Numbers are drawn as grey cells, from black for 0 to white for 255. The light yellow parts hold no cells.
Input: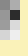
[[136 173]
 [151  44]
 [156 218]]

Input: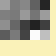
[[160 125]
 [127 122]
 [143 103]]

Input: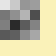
[[229 201]
 [119 144]
 [127  42]]

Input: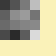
[[ 57  83]
 [ 96 142]
 [106 123]]

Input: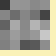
[[ 55 149]
 [134 109]
 [ 98 169]]

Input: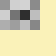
[[150 208]
 [207 116]
 [174 158]]

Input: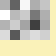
[[178  99]
 [255 186]
 [179 205]]

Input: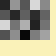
[[ 37 149]
 [ 86  39]
 [214 116]]

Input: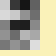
[[204  55]
 [217 201]
 [129  33]]
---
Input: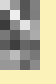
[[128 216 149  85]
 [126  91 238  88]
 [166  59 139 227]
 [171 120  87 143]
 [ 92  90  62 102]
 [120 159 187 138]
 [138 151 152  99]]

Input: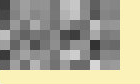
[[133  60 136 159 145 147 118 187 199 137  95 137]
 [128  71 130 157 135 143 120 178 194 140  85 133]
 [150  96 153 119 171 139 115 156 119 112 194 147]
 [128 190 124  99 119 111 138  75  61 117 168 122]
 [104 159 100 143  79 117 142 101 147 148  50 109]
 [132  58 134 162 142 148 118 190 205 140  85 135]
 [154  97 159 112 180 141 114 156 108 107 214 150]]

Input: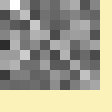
[[133 179 254 147  89 123 105 150 172  83]
 [100  73 141 191  73 113 102 118 132 110]
 [119 114  90  78 201 117  92 101 163 175]
 [ 82 132 168 123 177 170  74 148 158 156]
 [163  44 180 117 139  88 177 168 102 141]
 [ 75 156 156 204  82 132  71 179  82 105]
 [101 165 179 111 111 161  90  88 168 112]
 [141  58 125 127  99 104 151 131  92 193]
 [166 108 103 105 109  95 141  81 125 153]]

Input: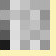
[[174 127 217 194 175]
 [146 167 192 174 203]
 [160 117 223 184 193]
 [184  87 220 191 171]
 [149  27 226 167 218]]

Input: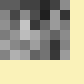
[[140  93  93  66  65  40  65]
 [ 51 133  70 139  76  31 155]
 [123 144 104 196  55 102 154]
 [139 124 149 188 168 131  99]
 [131 166 136 121 158 114  52]
 [155 131 176 162  99 115  56]]

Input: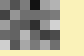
[[179 131  82 124  18 162]
 [123  66 149 111 111 114]
 [210 158  98  88  47 153]
 [ 75 105  99 183 103  63]
 [111 207  87 167 122 169]]

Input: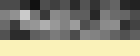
[[ 34  75  75  43  17  78  63  81  42  83  51  87 100  39]
 [ 77 129 145 202 116  56 138 130  94  94  39 126 107 102]
 [ 66 106  59 143 150 174 152 131 156  78  99 139 142  47]
 [ 95  81  44  42  95 102 123 110  76 136 130 120  99  81]]
